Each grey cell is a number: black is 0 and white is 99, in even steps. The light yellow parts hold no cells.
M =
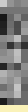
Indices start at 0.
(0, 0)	79
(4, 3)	61
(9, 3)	55
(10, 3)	51
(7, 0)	53
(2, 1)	40
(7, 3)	42
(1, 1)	45
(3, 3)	56
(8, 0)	58
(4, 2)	30
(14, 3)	41
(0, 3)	54
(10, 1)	60
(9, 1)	42
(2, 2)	54
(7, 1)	59
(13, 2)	72

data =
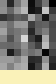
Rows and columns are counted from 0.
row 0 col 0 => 53
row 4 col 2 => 46
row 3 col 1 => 44
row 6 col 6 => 73
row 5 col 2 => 47
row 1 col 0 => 56
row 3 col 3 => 60
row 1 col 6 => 76
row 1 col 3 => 71
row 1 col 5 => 12
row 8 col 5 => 18
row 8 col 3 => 65
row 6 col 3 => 56
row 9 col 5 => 24
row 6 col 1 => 40
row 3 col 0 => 53
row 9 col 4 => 8
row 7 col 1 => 11
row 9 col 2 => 64
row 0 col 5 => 25
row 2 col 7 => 35
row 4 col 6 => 49
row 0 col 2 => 46
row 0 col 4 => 5

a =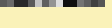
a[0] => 35
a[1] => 41
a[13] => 25
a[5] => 76
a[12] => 37

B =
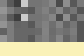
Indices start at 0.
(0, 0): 51
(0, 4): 45
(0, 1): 35
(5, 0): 58
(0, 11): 47
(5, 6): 50
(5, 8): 52
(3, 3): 40
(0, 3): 79
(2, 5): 45
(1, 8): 52
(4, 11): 33
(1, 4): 34
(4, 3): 40
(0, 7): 52
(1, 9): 39
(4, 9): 43
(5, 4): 34
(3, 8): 51
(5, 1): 48

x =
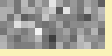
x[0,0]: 55
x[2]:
[68, 45, 68, 37, 45, 50, 77, 59, 51, 49, 51, 40, 32, 55, 68]
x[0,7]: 89
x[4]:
[46, 61, 56, 48, 58, 94, 51, 45, 54, 63, 48, 64, 50, 70, 42]
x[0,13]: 56
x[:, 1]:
[63, 67, 45, 56, 61, 52, 56]
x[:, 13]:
[56, 57, 55, 60, 70, 57, 52]
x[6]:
[70, 56, 48, 49, 49, 59, 46, 35, 68, 47, 57, 70, 75, 52, 60]
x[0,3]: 72
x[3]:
[51, 56, 87, 73, 77, 49, 44, 49, 64, 45, 54, 53, 59, 60, 52]
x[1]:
[68, 67, 46, 67, 70, 57, 71, 79, 34, 88, 58, 47, 73, 57, 72]
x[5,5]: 71
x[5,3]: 54
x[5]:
[67, 52, 42, 54, 58, 71, 43, 24, 53, 56, 41, 72, 58, 57, 52]
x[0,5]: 68

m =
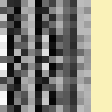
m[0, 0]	68
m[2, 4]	74
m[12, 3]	57
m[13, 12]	70
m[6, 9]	34
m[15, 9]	40
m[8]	[40, 35, 3, 64, 67, 9, 19, 48, 69, 42, 31, 70, 59]
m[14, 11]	57
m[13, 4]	67
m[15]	[55, 26, 7, 60, 71, 3, 28, 36, 66, 40, 26, 73, 66]
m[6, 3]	37
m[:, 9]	[39, 43, 36, 41, 37, 34, 34, 33, 42, 34, 34, 44, 38, 34, 34, 40]
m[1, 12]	56
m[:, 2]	[15, 3, 25, 5, 19, 57, 36, 71, 3, 64, 30, 3, 11, 43, 50, 7]
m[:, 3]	[54, 66, 45, 62, 50, 25, 37, 17, 64, 21, 42, 66, 57, 33, 28, 60]
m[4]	[74, 13, 19, 50, 74, 2, 46, 21, 57, 37, 20, 72, 72]
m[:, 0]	[68, 32, 81, 47, 74, 98, 91, 96, 40, 98, 86, 26, 62, 95, 97, 55]
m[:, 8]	[60, 69, 53, 68, 57, 28, 43, 18, 69, 24, 48, 70, 63, 39, 33, 66]
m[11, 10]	37
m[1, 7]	53
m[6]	[91, 4, 36, 37, 70, 9, 65, 7, 43, 34, 17, 65, 71]
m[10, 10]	18
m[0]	[68, 17, 15, 54, 74, 2, 41, 26, 60, 39, 22, 73, 71]
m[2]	[81, 9, 25, 45, 74, 3, 53, 16, 53, 36, 19, 70, 73]
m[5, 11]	53
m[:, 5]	[2, 12, 3, 5, 2, 22, 9, 35, 9, 27, 6, 16, 2, 12, 18, 3]
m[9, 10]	22
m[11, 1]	45

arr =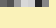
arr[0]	40
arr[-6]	32
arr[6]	52
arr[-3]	81

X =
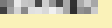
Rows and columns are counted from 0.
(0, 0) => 47
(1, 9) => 65
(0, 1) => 55
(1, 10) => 18
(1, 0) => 25
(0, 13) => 65
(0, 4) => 75
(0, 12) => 79
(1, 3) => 53

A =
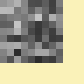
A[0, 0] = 58
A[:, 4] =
[30, 37, 56, 33, 28, 37, 39, 53, 29]
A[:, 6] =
[36, 40, 36, 29, 34, 43, 28, 64, 26]
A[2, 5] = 76
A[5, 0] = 46
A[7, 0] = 51
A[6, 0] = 63
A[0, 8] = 48
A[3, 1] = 38
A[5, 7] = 23
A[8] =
[47, 32, 60, 39, 29, 17, 26, 23, 40]
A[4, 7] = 24
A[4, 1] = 54
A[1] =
[72, 71, 47, 53, 37, 51, 40, 26, 41]
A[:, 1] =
[62, 71, 48, 38, 54, 26, 65, 60, 32]
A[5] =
[46, 26, 22, 33, 37, 23, 43, 23, 25]
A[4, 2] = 69
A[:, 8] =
[48, 41, 56, 54, 47, 25, 54, 37, 40]
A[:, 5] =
[29, 51, 76, 22, 21, 23, 56, 64, 17]
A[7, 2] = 17
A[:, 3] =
[52, 53, 47, 44, 49, 33, 54, 48, 39]

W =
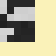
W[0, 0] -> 81
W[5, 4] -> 15
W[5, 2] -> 14
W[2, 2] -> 82
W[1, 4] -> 81
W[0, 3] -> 15
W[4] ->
[82, 82, 15, 14, 14]
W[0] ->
[81, 15, 15, 15, 15]
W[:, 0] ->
[81, 80, 14, 12, 82, 80]

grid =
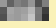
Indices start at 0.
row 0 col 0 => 59
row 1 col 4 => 71
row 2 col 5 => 46
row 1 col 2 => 60
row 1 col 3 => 62
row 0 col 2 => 50
